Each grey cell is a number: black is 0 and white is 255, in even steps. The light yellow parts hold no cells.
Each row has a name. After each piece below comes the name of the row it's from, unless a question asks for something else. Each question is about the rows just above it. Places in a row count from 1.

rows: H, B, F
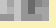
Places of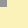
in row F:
1 2 4 5 6
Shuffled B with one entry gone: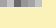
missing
[180]
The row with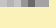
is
B

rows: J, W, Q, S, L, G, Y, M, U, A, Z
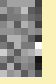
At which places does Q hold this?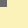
5
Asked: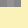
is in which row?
U
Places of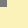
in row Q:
2 3
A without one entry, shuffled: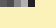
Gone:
[122]
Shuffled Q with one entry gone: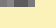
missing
[107]

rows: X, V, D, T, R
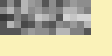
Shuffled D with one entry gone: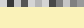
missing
[98]
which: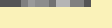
R
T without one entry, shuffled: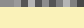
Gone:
[98]
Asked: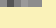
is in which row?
X
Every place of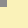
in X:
2 6 8 12 13
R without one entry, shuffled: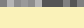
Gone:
[114]
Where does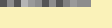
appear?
X

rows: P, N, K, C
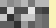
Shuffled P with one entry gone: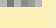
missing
[168]
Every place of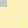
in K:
1 4 5

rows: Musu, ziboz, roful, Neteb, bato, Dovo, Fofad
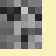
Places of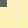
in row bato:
1 2 5
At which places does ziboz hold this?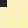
1 3
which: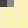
roful
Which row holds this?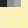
Dovo
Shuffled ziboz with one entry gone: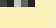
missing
[52]
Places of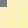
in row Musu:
5 6

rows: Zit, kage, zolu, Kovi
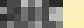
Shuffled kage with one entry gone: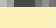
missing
[59]
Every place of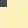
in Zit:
2 3 7
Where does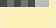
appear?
zolu
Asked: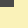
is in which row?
Zit
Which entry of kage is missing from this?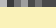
[145]
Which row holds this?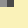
kage
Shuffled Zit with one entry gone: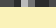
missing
[174]

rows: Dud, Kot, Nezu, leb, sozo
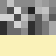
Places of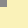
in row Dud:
1 3 4 5 8
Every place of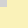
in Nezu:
1 2
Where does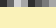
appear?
leb
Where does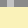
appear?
Dud
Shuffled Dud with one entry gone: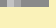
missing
[154]
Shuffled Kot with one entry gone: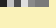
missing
[183]
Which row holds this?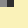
sozo

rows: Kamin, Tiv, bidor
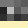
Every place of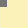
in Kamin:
1 2
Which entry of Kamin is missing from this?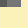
[103]
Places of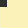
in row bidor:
1 3

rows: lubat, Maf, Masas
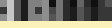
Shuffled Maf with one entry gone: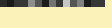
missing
[71]
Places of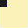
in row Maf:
4 11 14

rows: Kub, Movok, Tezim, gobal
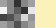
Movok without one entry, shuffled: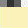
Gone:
[231]
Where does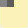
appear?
Movok
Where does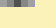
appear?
gobal

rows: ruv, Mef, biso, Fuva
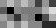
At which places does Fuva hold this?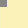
1 3 5 6
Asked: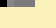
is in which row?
Mef
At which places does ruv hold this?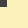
6 8
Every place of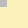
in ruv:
2 4
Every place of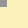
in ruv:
1 3 5 7

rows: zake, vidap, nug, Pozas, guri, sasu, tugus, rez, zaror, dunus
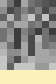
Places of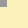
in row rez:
8
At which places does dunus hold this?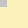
1 3 4 5 8
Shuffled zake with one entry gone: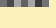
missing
[86]
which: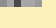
rez
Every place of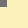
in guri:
1 7

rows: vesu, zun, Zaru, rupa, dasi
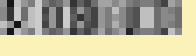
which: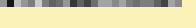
vesu
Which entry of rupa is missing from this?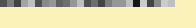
[175]
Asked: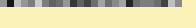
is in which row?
dasi

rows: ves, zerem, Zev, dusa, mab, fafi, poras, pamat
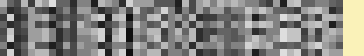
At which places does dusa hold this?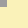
5 10 18 27 29 32 34 37 44 47
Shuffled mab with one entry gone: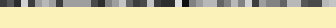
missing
[143]
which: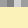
dusa
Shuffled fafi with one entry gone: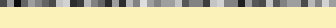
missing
[172]
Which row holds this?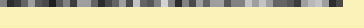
zerem
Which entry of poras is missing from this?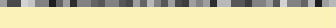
[115]

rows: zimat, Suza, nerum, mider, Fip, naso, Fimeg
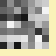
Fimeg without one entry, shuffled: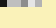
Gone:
[36]
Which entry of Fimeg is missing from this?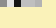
[36]
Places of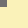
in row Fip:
1 3 4
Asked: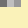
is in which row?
mider
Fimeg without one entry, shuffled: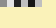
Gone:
[179]

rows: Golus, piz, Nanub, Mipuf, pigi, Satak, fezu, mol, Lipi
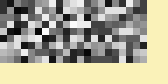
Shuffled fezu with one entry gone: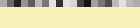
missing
[201]
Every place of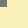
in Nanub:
1 2 6 21
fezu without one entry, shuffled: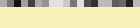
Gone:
[213]
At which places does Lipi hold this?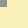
2 20
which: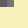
Nanub

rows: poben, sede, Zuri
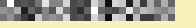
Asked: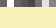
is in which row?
sede
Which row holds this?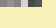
Zuri

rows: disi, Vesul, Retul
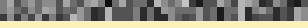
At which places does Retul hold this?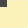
5 27 37
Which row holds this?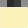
disi
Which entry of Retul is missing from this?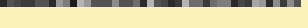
[97]
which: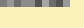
disi
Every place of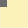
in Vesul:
3 6 10 13 22 26 27 28 31 33 34 39

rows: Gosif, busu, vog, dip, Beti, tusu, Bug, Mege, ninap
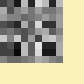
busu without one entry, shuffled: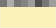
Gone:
[143]
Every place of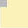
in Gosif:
4 7 9

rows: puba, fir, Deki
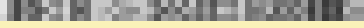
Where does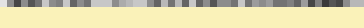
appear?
puba
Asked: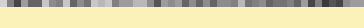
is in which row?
Deki
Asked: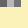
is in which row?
puba
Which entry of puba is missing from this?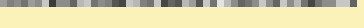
[171]
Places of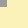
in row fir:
9 16 18 28 30 34 41 43

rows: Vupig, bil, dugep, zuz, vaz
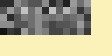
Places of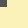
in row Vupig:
5 6 9
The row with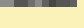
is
zuz
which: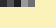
Vupig
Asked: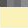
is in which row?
dugep
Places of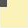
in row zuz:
3 4 9 10 13
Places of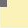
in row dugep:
5 8 11
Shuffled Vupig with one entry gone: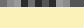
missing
[32]

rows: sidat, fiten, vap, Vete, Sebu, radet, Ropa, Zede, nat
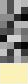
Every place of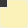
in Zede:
2 4
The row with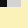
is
radet

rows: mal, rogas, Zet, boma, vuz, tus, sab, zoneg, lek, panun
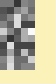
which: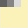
Zet
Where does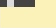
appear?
sab
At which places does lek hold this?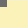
3 4
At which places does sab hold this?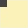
1 3 4 5
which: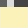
boma
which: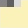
boma
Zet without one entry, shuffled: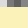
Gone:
[147]

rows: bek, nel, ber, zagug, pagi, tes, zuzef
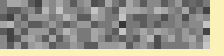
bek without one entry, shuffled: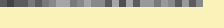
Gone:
[106]
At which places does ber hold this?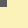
1 4 12 13 20 21
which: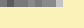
zagug

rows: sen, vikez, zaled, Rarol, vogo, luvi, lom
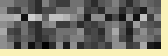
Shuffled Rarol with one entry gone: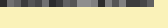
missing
[156]
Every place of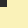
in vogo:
6 15
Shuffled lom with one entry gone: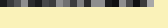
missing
[3]

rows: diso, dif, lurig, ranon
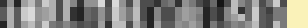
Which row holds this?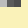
ranon
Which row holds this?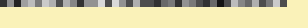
diso
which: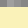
dif

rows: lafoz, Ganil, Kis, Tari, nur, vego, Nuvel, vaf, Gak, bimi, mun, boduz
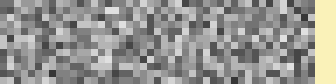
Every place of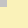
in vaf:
10 16 41 45
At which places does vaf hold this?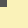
1 22 31 34 35 37 44

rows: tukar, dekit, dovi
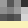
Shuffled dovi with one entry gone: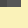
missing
[213]
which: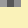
tukar
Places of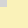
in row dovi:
4
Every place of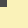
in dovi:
2
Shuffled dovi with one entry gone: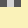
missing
[74]

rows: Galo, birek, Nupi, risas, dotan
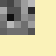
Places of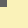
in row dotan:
1
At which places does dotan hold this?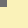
2 3 4
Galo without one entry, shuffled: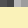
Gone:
[111]

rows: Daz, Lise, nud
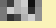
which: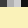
Daz
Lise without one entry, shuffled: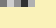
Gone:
[190]
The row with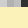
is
Lise
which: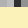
Lise
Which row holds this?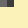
Daz
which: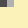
nud

